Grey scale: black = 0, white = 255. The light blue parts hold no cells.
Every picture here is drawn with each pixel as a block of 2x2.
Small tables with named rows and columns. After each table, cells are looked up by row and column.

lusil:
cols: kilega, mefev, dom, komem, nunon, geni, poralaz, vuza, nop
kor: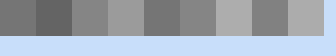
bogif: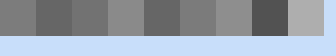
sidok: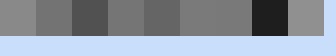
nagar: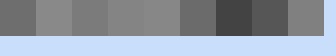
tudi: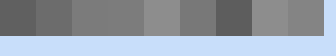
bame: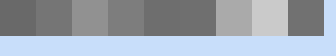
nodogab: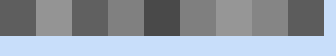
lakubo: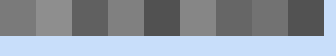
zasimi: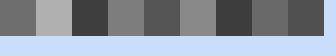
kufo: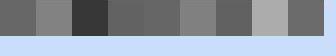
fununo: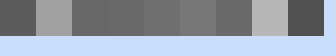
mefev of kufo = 130
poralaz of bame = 170
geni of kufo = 128
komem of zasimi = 125
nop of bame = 113
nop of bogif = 174
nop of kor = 172
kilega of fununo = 92
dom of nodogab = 96
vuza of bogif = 82
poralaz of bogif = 142
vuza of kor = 129
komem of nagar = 132
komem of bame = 125
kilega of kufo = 103
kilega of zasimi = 110
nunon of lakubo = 81
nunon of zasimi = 85
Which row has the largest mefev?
zasimi

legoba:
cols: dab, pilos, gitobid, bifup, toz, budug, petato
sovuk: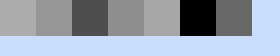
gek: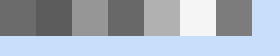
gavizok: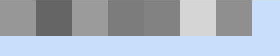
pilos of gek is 92
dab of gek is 107
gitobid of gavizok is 155
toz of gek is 177
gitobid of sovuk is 78
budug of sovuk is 1
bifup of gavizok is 124
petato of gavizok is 143
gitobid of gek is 150
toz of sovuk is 167
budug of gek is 245
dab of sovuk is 172
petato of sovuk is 103
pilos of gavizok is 101
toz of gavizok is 130
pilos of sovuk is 150

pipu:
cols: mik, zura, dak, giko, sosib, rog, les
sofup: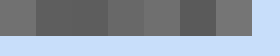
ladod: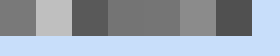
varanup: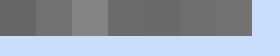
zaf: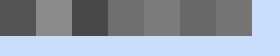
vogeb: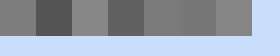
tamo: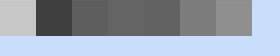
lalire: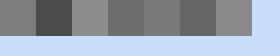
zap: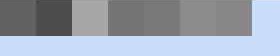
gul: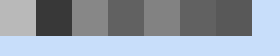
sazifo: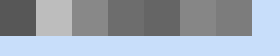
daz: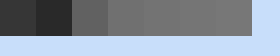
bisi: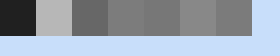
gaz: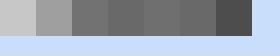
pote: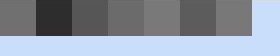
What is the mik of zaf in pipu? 84
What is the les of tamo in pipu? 143
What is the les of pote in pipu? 120
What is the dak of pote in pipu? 86
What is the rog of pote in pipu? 92
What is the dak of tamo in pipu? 94
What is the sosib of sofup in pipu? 111
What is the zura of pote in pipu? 45
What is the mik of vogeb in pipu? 125
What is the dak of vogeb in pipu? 135
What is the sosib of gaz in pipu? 111
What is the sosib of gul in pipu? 130
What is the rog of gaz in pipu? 105
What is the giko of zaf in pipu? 111
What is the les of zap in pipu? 136

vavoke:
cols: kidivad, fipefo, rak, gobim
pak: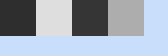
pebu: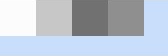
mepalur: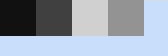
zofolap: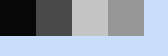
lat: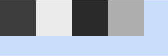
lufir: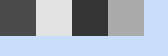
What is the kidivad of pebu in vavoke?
252
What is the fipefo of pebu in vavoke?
199
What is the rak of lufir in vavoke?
53
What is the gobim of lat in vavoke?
174
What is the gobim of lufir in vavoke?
171
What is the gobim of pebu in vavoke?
143
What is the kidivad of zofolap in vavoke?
7
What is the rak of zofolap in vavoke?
197
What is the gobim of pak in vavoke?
173
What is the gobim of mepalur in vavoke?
147
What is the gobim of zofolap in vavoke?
150
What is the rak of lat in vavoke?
42
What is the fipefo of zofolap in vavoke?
73
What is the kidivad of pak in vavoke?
46

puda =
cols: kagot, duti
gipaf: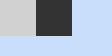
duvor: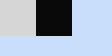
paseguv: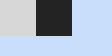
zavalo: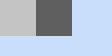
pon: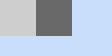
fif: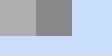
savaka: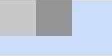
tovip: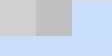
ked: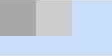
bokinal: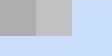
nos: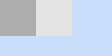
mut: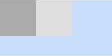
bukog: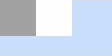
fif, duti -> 136
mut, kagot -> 171
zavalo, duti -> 95
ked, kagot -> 169
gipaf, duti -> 51
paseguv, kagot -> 215
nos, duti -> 227
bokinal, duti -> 193
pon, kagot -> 206
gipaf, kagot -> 209
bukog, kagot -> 162
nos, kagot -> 173
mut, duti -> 222
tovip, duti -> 192
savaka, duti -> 149
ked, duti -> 204
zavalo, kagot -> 196
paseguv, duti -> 35

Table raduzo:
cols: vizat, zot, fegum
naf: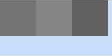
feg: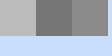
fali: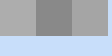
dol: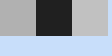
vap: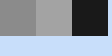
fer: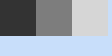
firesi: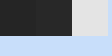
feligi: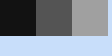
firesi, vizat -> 37
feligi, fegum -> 160
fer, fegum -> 214
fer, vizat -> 51
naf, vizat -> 116
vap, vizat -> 139
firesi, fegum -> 228
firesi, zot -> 40
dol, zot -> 32
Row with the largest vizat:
feg

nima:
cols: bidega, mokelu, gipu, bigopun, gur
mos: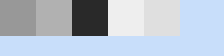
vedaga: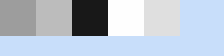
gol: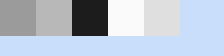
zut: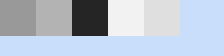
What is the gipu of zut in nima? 37
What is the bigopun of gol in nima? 250
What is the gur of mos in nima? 223
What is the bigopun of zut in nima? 242
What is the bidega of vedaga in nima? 157
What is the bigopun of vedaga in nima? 254
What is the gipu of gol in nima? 28
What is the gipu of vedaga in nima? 24
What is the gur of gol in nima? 223
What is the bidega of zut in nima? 153

